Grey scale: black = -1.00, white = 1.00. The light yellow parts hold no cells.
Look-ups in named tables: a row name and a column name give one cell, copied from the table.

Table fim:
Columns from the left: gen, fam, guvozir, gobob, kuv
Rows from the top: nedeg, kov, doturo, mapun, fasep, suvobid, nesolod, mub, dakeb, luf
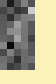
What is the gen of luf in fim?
-0.08
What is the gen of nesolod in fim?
0.04
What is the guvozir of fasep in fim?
0.12
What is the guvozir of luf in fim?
-0.42
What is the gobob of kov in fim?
-0.50
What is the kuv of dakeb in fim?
-0.12
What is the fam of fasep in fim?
0.09
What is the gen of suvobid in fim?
-0.21
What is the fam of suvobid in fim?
-0.29
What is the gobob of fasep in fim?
-0.08
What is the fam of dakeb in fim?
-0.27
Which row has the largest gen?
nesolod

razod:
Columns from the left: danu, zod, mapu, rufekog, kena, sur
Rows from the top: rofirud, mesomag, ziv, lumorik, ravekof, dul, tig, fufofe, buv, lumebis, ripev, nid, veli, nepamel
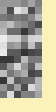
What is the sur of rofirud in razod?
-0.01
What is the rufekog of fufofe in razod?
-0.59
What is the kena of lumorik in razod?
-0.15
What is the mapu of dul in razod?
0.64
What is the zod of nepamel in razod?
0.71
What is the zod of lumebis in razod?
0.17
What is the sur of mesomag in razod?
0.12
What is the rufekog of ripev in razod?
0.35
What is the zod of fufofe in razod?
-0.29
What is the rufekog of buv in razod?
0.48
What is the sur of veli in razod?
0.43
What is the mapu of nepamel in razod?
-0.41
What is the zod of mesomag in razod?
-0.39
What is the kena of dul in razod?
0.65
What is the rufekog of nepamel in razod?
0.02
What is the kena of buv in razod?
-0.04
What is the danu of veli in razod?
0.17
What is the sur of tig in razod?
-0.14
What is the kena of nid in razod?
-0.14
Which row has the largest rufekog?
mesomag

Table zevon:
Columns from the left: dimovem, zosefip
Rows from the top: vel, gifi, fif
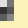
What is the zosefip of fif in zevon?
0.05
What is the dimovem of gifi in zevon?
-0.59
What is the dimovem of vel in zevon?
0.76
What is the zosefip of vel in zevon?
-0.09
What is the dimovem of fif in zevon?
-0.26
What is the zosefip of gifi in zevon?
-0.32

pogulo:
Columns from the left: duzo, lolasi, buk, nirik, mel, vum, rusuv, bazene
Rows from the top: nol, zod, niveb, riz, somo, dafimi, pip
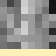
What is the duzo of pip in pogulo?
-0.09
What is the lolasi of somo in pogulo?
0.04
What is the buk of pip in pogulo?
-0.23
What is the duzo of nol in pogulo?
-0.02
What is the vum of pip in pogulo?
0.18
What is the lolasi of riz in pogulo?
0.35
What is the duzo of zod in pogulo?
0.17
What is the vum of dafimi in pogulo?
0.15
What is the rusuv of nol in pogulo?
0.09
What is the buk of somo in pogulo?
0.37
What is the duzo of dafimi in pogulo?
-0.05
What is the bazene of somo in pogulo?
-0.69

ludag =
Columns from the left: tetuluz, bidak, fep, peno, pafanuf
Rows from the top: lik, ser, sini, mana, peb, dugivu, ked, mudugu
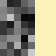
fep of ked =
0.36
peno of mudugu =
-0.19
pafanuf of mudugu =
0.58
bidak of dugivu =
0.11
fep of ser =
-0.36
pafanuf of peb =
-0.51
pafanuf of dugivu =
0.38
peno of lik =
-0.25
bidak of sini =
0.54
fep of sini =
-0.23
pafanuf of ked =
-0.18
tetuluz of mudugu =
-0.43
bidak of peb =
-0.37
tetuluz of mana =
-0.56
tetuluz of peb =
-0.58
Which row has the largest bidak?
sini

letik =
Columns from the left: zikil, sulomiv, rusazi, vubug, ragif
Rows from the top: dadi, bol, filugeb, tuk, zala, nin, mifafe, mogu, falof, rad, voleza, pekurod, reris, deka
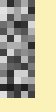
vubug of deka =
0.41
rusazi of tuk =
-0.69
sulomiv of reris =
-0.78
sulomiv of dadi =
-0.65
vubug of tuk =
-0.60
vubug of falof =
0.44
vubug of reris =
-0.75
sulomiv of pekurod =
-0.45
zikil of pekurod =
0.52
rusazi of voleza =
0.62
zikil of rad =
0.19
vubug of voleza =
0.64
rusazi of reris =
-0.54
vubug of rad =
-0.53
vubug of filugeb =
-0.10
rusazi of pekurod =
0.72
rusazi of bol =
0.28
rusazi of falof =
-0.51
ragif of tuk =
0.69
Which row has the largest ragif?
tuk

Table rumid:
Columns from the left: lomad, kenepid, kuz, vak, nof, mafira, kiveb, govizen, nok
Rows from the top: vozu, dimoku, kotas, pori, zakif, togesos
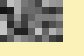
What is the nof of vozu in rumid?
-0.18
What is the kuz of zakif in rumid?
-0.73
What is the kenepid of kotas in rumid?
-0.47
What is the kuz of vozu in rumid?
0.36
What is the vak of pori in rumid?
-0.52
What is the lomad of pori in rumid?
0.53
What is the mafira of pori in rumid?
-0.09
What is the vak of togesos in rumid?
0.00
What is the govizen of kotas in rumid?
-0.03
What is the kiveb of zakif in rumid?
-0.21
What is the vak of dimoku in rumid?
-0.18
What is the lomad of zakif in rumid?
0.54
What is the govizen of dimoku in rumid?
-0.63
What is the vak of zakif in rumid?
-0.75
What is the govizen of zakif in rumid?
0.39
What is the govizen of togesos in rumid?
-0.48
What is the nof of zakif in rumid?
-0.26
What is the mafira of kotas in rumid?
0.00
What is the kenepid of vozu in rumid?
0.50

